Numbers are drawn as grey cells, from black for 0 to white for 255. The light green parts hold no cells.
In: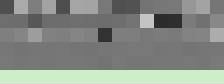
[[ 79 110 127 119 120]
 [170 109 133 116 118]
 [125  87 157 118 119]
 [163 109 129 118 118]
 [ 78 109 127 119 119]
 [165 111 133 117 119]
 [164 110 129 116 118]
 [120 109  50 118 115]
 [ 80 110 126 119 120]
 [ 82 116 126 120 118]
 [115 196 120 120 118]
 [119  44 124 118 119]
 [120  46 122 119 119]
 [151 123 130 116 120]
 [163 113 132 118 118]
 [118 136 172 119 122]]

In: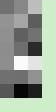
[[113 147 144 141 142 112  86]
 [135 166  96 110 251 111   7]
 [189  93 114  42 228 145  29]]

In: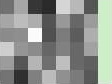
[[113 166 139 205 155 115]
 [167 188 142 149  85  47]
 [ 54 173 250 139 181 128]
 [ 43  83  80 102 110 187]
 [213 152 124 129 191 144]
 [184 103  92 104 104 123]
 [ 85 155 174 162  96  88]]

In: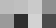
[[188 154]
 [191  46]
 [202 211]
 [144  76]]

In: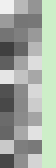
[[240 155 116  63  95 229  81  72 107 102 201  71]
 [184 118 127 101 163 194 138 136 139 168 126 143]
 [148 119 153 183 221 167 216 204 164 226 121 212]]

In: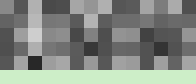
[[137  99  81  79  86]
 [ 86 111 158 105 163]
 [177 184 206 175  40]
 [ 74 119 137 118 157]
 [ 77 121 142 111 167]
 [166  90  72  91  90]
 [149 179 129  56 153]
 [176  93  78  80  87]
 [ 86 109 147 103 161]
 [ 90 109 143 101 155]
 [164 119  66  82  82]
 [124  99  84  52 159]
 [171 106  86  82  99]
 [ 80 104 149 109 165]]

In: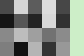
[[ 74  21 137 126]
 [213  86 189  17]
 [ 92  35 159 181]
 [221 216 114  51]
 [ 71  49 139 152]]

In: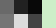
[[105 117]
 [ 33 220]
 [  8  67]]
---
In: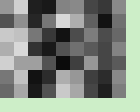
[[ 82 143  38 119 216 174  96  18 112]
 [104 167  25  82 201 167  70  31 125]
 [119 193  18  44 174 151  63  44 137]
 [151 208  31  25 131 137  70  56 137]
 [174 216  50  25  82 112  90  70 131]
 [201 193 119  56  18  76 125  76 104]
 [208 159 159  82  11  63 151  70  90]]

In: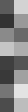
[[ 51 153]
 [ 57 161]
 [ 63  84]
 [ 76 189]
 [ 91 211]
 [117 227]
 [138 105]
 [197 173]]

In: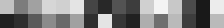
[[ 33  46  90 139 105 161  46 228  54  33 174 111 186  61  25 186]
 [194 124 161 214 208 228  69  40  83  61 208 244 200  75  25 236]]

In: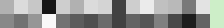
[[136 114 150 249 114  92  79 107  65  99  85 128  72  29  99]
 [177 219 199  22 206 177 219 212  65 206 235 192 185 121 227]]

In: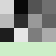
[[ 29 230 125 171]
 [185  45 153  98]
 [216   8  83 112]]

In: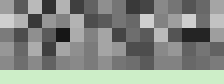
[[123  77 143  90  22 172 130 165  69 110  90 186  84  36  36 158]
 [137 110 137  98 130 137 123 143 117 110  90 130 130 104 110 123]
 [151 104 172  63 165 143 123 165 151  77  77 137 151  98 117  98]
 [158  90 186  49 179  63  98 143 117  57  69 137 117  84 104 165]
 [207 179  57 151 130 179  77  90 117 104 207 130 158 207 110 194]]

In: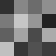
[[ 48 135 108 143]
 [ 96 164  74 171]
 [122 198 150  34]
 [192  54  81  60]]
